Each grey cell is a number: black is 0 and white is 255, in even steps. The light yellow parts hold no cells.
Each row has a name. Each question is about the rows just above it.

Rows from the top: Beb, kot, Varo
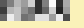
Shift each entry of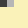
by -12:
[ 49, 170]
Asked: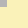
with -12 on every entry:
[170]
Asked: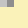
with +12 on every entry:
[208, 154]
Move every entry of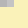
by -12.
[170, 184]

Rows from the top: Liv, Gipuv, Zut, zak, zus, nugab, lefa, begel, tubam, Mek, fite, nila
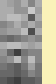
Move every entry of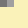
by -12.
[105, 148]
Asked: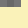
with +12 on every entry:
[129, 116, 129]
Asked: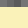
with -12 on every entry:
[105,  92,  79, 105]
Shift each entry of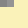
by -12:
[121, 136]
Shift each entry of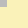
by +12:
[200]
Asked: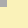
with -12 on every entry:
[160]

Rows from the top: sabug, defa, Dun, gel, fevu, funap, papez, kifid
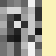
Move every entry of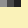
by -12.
[133,  62,  22]
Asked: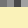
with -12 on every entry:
[104, 133,  62, 149]
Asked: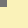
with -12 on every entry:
[104]
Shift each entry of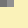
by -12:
[104, 133]
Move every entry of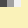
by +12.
[ 86, 173, 254]
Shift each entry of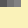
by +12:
[ 99, 128, 143]

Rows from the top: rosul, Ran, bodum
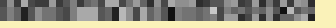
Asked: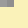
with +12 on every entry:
[167, 155]
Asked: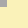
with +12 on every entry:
[181]
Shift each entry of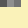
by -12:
[ 74, 131, 103]

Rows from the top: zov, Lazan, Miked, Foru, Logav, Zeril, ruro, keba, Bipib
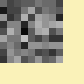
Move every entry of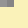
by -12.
[136, 121]
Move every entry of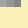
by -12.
[152, 136, 121]
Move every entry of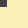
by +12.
[80]
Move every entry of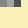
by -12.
[121, 152,  69]
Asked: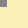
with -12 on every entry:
[121]
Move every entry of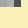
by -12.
[152, 164,  69]
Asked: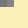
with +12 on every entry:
[131, 145]

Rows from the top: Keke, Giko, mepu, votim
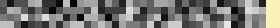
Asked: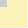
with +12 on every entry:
[216]
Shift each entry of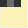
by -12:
[37, 96, 37]

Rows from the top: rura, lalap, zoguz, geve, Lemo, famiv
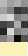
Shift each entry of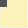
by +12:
[95]
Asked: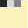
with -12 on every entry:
[ 26, 204, 117]

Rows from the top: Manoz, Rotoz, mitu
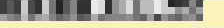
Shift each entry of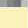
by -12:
[146, 120, 104, 176]
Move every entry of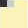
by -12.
[ 38, 191]

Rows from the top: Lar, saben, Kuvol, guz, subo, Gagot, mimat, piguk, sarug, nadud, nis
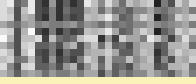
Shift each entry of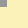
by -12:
[139]
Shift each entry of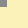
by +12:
[150]
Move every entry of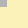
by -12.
[168]
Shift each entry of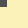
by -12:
[68]
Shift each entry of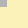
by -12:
[168]
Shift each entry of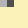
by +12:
[192,  92]
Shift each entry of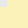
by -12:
[221]

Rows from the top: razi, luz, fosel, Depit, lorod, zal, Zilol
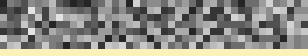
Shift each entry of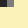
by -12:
[ 25, 113]
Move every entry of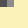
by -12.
[ 68, 128]

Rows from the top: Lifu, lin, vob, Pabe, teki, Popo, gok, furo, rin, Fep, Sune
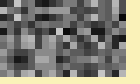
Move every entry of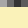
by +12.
[179, 118,  64, 104]
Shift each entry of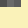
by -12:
[67, 94, 80]
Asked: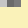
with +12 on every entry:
[209, 118, 134]
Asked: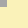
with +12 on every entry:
[179]

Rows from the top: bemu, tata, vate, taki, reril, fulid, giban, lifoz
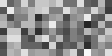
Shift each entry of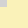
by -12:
[199]
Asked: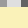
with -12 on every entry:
[143, 211, 211,  87]

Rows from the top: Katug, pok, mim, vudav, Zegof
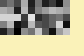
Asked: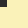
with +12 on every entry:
[56]
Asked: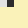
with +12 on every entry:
[238,  56]

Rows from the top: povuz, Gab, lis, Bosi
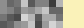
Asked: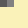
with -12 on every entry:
[ 77, 117]
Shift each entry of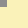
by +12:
[154]
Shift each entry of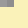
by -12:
[142, 130]
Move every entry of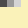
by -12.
[ 62, 142, 200]
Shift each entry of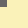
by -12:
[91]
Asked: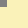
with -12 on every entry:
[117]
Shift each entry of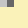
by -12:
[185,  91]

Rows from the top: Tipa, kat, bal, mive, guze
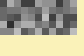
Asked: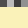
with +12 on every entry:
[ 89, 200,  75, 157]
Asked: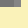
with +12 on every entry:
[129, 129, 145]
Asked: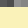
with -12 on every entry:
[ 77,  65, 133, 121]
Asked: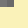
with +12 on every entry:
[129, 117]
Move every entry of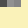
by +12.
[ 89, 157, 145]

